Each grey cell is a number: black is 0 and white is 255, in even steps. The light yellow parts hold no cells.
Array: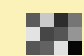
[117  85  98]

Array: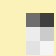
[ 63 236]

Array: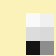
[240 220]

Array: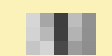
[145 179  74]

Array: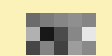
[133 135  65]

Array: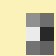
[110 235]

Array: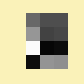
[ 78  66 251]
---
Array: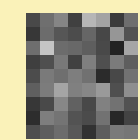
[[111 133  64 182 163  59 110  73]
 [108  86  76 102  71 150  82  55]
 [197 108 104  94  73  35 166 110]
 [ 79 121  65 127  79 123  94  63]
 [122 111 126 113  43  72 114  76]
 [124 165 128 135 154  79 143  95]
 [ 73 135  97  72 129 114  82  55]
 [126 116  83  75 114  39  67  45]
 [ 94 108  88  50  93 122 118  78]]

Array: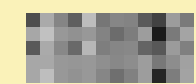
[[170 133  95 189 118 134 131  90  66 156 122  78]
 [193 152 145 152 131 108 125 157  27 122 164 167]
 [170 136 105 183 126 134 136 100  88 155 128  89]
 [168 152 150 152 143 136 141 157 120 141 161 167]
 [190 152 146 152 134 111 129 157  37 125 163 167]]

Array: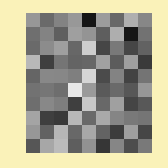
[[106 131 152  21 156 104 175 135 151]
 [131  95 159 148  94 174  22 114 111]
 [140 159 103 206  70 121  70  98 106]
 [ 63 117 100 103 161  92 159  58 184]
 [136 135 127 214  75 131  67 116 101]
 [118 110 232 154  90 106  87 151 114]
 [136 126  63 200 104 160  69  88 110]
 [ 63  57 184 105 169 133 121 117 164]
 [ 98 182 104 168  99  60 159  70 151]
 [167 187  94 146  54 134  77 121  86]]

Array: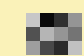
[[ 10  48 149 199]
 [181 149 116  81]
 [ 73  42 193 158]]

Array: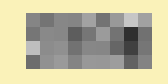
[[116 135 133 162 115 153 198 161 133]
 [137 135  93 118 155 115  47 113 118]
 [140 144 114 135 134 102  64 118 190]
 [145 154 132 152 151 157  98 131 109]]

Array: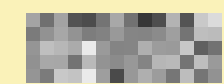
[[112 163  83  76 116 168 114  55  78 179  84 201 219 164]
 [146 167 147 125 130 153 133 132 139 159 116 190 187 123]
 [191 183 171 234 154 132 133 175 156 154 200  96 114 149]
 [168 167 115 185 147 139 152 132 182 185 116 190 154 145]
 [123 200 195 234 158  74 152 175 156 118 189 117 146 149]]

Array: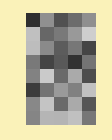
[[144  81 108 143  47]
 [103 121 153 206 192]
 [138  92 119  69 189]
 [ 68  89  50 116 121]
 [202 106 170  77 130]
 [116 154 129 193  60]
 [196 106 170  86 136]
 [181 180 192 119 133]]
